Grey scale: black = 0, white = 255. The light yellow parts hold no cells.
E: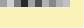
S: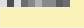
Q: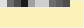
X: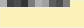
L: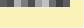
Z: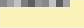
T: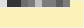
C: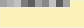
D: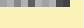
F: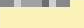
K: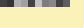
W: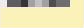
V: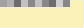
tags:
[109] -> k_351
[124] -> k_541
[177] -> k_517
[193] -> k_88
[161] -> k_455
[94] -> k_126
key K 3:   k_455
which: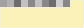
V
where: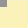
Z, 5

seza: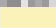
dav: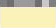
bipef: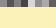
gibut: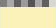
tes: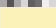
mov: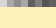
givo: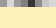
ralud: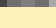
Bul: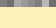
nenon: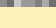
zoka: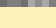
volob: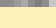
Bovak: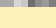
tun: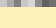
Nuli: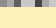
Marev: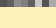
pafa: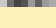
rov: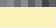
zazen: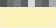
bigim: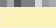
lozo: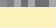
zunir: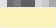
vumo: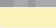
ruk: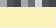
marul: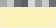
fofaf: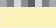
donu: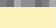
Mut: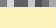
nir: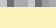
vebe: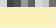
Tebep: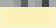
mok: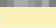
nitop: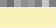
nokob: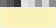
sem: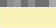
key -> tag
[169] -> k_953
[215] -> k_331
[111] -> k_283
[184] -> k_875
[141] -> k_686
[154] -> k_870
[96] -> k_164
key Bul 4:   k_686
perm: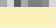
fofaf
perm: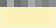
donu
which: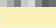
tun
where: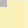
Bul, 6

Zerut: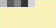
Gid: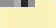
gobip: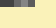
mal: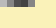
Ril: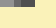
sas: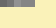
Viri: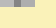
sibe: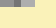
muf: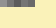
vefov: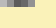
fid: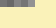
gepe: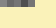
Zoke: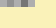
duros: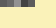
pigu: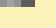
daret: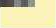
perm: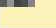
daret
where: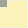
pigu, 1
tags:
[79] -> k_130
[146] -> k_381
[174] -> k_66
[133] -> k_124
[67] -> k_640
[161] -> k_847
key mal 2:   k_130
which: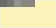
sas

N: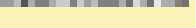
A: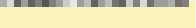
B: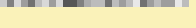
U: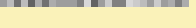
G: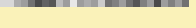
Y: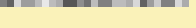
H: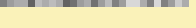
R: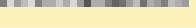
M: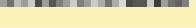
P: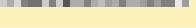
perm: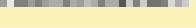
P
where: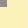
Y, 11
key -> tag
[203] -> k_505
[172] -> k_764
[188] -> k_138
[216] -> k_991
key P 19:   k_764
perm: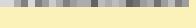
H

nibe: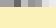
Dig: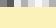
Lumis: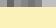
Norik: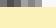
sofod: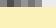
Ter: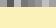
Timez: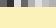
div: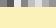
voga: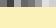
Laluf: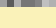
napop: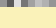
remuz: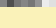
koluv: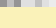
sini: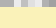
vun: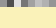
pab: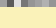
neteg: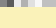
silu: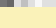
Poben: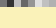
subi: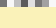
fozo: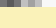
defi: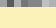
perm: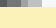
fozo
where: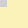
voga, 7
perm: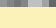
Lumis
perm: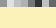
Poben
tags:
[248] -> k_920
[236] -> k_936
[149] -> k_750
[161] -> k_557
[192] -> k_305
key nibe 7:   k_936

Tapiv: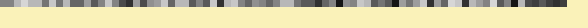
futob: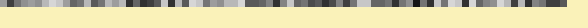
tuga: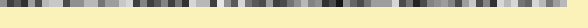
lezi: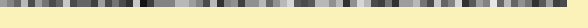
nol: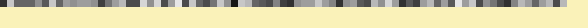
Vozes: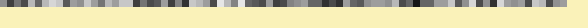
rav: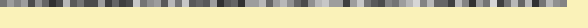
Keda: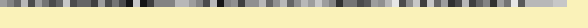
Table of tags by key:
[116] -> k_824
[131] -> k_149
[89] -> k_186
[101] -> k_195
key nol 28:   k_195
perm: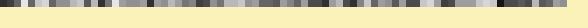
nol
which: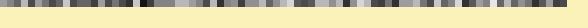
lezi
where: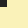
tuga, 59
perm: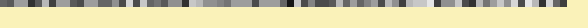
Vozes

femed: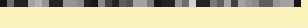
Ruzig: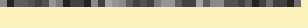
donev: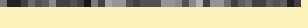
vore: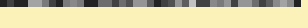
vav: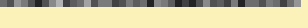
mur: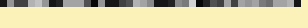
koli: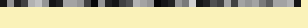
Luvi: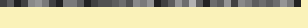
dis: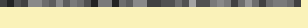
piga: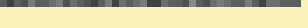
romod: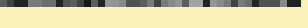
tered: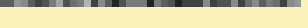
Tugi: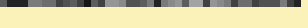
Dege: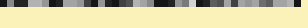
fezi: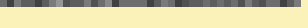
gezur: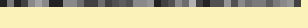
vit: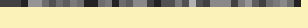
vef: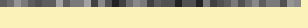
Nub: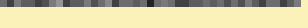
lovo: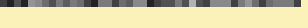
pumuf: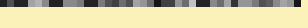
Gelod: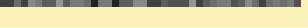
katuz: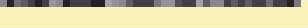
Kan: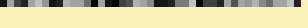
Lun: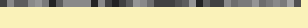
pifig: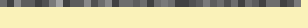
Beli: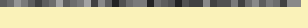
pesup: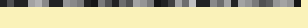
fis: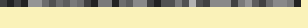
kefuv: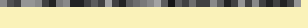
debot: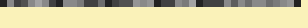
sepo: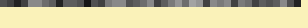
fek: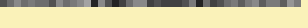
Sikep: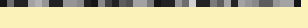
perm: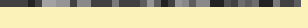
katuz
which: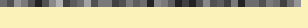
vav
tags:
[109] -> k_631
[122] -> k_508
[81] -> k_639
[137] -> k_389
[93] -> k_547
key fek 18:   k_631
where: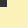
pumuf, 33
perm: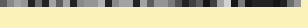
femed

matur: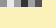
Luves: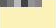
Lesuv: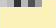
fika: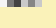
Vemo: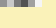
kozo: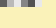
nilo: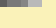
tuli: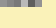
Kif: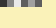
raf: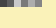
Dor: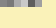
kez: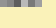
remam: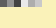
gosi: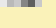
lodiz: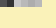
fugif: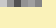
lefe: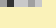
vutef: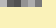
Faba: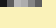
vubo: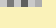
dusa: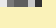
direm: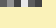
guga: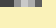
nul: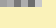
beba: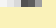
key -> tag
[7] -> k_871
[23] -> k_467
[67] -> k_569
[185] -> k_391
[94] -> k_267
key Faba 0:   k_467
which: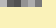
vutef
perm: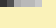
lodiz
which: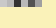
Lesuv
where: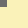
nul, 4
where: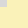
beba, 2

